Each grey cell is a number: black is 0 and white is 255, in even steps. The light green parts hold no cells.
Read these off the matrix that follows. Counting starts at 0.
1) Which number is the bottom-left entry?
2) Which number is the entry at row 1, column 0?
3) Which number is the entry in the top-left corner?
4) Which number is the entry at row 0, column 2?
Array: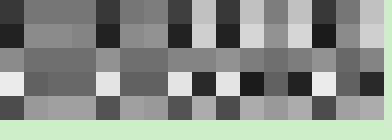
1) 76
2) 33
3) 56
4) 118

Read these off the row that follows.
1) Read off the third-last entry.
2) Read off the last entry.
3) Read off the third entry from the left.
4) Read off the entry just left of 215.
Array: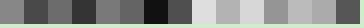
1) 187
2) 86
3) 108
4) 179

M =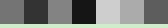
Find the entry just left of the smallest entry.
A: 131
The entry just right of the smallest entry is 206

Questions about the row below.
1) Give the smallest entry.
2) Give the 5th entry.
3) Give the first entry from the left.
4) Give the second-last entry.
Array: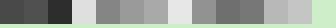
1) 45
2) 133
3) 73
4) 184

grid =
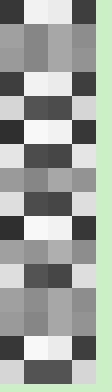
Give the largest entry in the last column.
229
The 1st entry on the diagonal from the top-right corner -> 62
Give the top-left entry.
55
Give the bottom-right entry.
215
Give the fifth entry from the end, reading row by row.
62
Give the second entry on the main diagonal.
134
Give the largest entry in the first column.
229
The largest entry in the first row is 242
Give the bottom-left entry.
215
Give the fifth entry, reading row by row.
160

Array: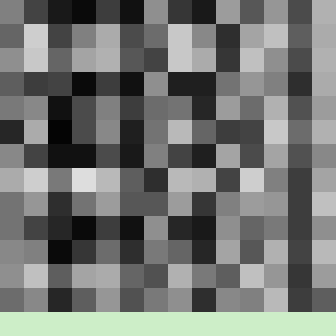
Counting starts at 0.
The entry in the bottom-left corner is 108
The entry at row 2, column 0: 143
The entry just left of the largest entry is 121
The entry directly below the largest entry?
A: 115
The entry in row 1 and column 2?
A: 67
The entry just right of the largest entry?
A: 185
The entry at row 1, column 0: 101
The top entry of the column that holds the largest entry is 10
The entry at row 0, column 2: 25
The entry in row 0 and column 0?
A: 128
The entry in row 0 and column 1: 67
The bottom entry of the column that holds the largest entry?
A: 94
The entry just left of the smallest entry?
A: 171
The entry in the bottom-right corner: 94
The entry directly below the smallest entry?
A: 17
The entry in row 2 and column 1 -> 200
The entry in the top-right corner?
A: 177
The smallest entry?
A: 4
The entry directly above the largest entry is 17
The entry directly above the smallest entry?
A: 17
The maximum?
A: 221
